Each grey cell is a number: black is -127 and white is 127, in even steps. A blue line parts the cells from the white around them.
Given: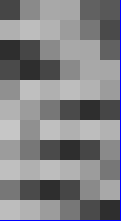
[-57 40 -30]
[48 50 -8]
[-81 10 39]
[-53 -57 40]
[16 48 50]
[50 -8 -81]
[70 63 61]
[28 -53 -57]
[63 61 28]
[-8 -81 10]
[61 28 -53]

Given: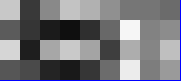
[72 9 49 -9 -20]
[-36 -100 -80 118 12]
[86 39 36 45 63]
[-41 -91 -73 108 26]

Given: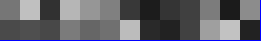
[-9 -78 22 -71 -75 -3 12]
[-53 -55 -25 60 -93 31 -93]

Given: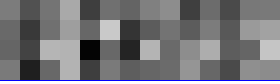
[-3 -11 -65 -27 13 -19 -7]
[-22 -15 -24 -75 -12 -3 26]
[-26 53 -123 -91 -21 45 -26]
[-5 -23 -65 -33 -20 -24 15]

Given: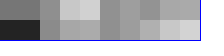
[-9 15 81 30 40]
[-92 11 43 29 72]

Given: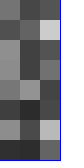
[-11 -43]
[-47 76]
[15 -44]
[12 -14]
[-8 -59]
[-64 -55]
[13 57]
[-79 -27]
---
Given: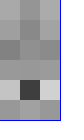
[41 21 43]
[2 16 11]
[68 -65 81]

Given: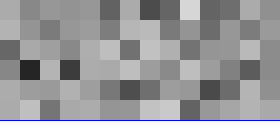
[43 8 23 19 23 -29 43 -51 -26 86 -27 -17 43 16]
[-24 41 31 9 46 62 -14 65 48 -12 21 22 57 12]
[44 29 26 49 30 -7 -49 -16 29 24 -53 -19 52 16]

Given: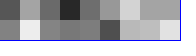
[-41 36 -21 -87 -17 24 83 36 36]

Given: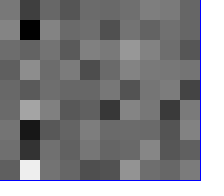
[-7 -64 -24 -42 -20 -22 -16 -1 -5 -25]
[-18 -28 -12 -37 0 -6 23 2 -17 -41]
[-23 -37 -17 -24 -24 -8 -44 -10 -3 -59]
[-11 -104 -39 -27 -2 -21 -20 -21 -43 2]
[-32 110 -12 -25 -48 -45 19 -17 -24 -4]

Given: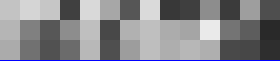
[67 85 70 -63 89 39 -41 90 -71 -64 13 -68 30 -49]
[43 -14 -46 -20 56 -48 29 62 46 55 47 -54 -56 -81]

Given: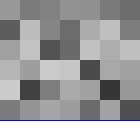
[24 -4 1 18 17 -5 -18]
[32 66 -45 -21 65 45 63]
[75 -62 -1 42 33 -73 24]

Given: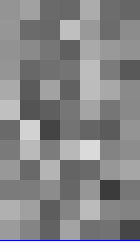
[20 33 -21 -23 44 -18 -25]
[18 10 -9 -31 41 25 18]
[42 -36 34 -30 60 40 10]
[-21 82 -59 -12 -26 -36 20]
[24 -22 52 -27 -21 23 38]
[48 32 -34 4 59 6 3]

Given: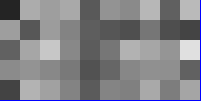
[-91 44 30 41 -38 19 10 55 -31 58]
[-30 38 71 8 -35 -9 50 38 21 96]
[-60 51 33 3 -36 4 0 41 -2 37]
